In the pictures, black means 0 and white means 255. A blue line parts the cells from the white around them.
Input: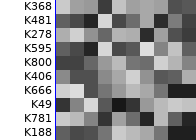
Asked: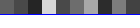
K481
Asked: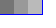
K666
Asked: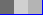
K800

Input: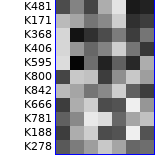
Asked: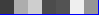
K666
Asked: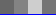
K406
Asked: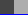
K481
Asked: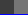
K368
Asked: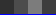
K368

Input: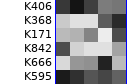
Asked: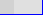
K842
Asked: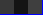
K406
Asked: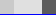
K368

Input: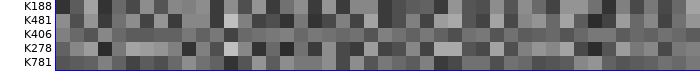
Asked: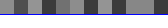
K188
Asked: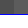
K188
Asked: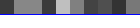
K481
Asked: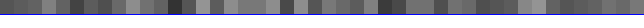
K781
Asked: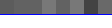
K406
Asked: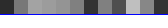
K278
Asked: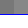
K278

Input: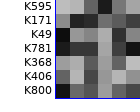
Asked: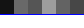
K800
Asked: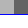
K595
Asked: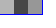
K406
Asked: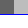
K368

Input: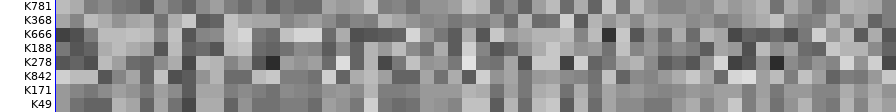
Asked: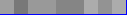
K171
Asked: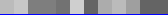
K842
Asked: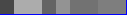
K49
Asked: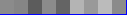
K188
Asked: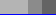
K188
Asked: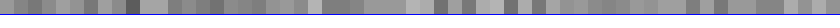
K171

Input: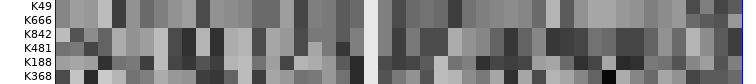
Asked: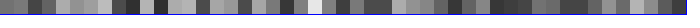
K481
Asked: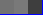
K188
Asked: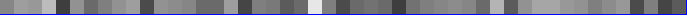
K49
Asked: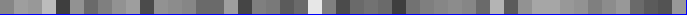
K666

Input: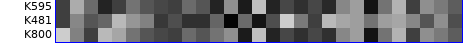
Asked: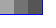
K800
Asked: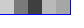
K481
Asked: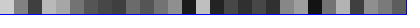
K800
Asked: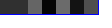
K481
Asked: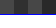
K595

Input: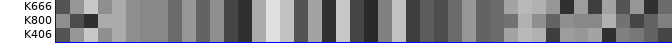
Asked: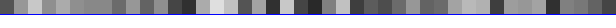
K406
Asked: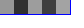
K666
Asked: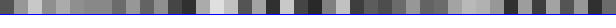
K666

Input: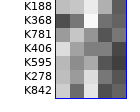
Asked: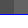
K842
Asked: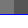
K278
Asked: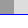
K278

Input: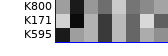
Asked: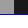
K800
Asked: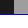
K595
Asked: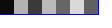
K171
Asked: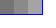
K800
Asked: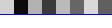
K171

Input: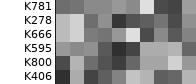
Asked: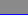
K781
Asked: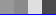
K781

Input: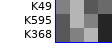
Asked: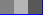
K49
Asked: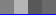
K49
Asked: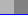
K595
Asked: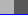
K49
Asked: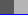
K595
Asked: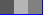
K595

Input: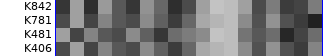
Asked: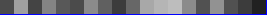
K781

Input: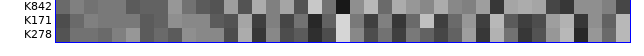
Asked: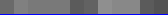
K171
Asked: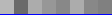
K842
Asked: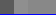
K278
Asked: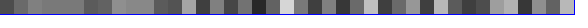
K171
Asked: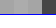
K842
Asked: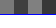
K171
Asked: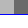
K842

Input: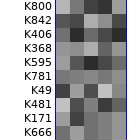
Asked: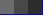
K406
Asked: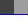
K49
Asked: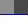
K842
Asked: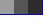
K595
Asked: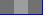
K666

